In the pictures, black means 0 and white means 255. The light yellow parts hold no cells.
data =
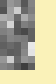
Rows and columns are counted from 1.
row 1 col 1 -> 98
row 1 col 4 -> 88
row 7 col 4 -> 127
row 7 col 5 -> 232
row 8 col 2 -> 93
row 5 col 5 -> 97
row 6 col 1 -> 107
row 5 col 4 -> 73
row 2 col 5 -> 126
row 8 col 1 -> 106
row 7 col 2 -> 106
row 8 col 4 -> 136
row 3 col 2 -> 164
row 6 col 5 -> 96
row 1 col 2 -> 151

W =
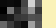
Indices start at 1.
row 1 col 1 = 10
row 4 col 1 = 104
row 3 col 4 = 60
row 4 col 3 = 31
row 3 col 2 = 26
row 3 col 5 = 81
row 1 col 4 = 69
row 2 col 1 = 0

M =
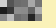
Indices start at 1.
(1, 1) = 209
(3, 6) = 122
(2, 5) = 100
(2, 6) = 174
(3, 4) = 119

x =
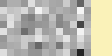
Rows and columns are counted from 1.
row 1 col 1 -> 146
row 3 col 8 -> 191
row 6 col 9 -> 192
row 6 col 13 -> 180
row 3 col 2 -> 220
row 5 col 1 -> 224
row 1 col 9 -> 165
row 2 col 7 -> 208
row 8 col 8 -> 164
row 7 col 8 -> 170
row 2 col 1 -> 216
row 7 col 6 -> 104
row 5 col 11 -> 158
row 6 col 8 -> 173
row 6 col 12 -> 220
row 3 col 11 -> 174
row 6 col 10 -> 227
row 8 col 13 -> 157
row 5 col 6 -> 207
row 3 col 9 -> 138
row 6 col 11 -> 170
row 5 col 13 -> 198
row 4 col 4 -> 147
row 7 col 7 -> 151
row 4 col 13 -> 183
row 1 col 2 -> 174
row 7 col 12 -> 197
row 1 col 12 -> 99
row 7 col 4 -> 201
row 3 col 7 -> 149

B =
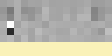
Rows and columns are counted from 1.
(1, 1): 160
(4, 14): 172
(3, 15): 153
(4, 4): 180
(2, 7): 182
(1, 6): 163
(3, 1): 157
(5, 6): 186
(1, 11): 163
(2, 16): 158
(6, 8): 178
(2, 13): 175
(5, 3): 178
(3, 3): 174
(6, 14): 167
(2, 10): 168
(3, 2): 135
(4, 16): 166
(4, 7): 159
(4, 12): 173
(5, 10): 167
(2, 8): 166
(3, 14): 135
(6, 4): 184
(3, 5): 149
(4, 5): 172
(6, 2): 184
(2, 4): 143

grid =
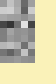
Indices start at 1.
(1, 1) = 156
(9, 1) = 144
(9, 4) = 144
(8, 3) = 127
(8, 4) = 195
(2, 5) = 203
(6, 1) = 128
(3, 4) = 145
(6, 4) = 153
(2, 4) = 97
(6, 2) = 153
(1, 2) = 194
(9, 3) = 153
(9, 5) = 141
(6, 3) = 144

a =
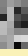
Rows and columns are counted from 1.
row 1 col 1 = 130
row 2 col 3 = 39
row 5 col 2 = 162
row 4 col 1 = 188
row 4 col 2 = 169
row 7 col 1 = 141
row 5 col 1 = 186
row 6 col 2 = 168

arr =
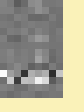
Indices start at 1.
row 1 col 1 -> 131
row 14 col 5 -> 121
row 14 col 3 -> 115
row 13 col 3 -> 110
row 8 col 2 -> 133
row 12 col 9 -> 116
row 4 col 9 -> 112
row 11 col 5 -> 175
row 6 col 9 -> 120
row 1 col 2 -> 122
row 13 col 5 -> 126
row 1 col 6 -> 144
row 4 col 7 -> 122
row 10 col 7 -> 97
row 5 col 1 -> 113
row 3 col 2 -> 113
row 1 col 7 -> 120
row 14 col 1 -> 117
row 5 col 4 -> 130
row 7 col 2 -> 120
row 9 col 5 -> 121
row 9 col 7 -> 136
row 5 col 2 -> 125
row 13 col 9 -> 128
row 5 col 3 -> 122
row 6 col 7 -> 144
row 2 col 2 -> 128
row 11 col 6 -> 159
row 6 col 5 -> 135
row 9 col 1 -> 124
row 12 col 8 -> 91
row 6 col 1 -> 127
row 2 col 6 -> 144
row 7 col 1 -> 121

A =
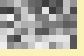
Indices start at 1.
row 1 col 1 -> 143
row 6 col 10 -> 228
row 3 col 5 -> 221
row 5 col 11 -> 161
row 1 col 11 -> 149
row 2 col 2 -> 61
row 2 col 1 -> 69
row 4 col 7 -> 121
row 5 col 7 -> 85
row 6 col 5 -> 213
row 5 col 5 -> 194
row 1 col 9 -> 73
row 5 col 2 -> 222
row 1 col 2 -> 159
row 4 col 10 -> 94
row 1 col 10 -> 192
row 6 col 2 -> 99
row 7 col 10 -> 218
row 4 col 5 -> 178
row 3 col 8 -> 216
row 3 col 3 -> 104
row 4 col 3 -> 199

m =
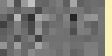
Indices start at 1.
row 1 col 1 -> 129
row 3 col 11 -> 37
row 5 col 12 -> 126
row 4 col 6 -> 137
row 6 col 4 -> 110
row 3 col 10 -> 130
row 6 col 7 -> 112
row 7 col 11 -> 112
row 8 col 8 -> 120
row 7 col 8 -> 115
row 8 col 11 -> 100
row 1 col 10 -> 95
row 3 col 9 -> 106
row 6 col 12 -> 108
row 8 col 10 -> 121
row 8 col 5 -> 138
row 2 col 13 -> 104
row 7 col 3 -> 158
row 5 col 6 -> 151
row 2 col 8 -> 109
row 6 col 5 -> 124
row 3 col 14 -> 149
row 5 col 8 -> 123
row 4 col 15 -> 118
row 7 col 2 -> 106
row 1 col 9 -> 124
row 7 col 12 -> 114
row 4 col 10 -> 123
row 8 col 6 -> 123
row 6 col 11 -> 108
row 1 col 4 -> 154
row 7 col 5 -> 103
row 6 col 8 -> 113
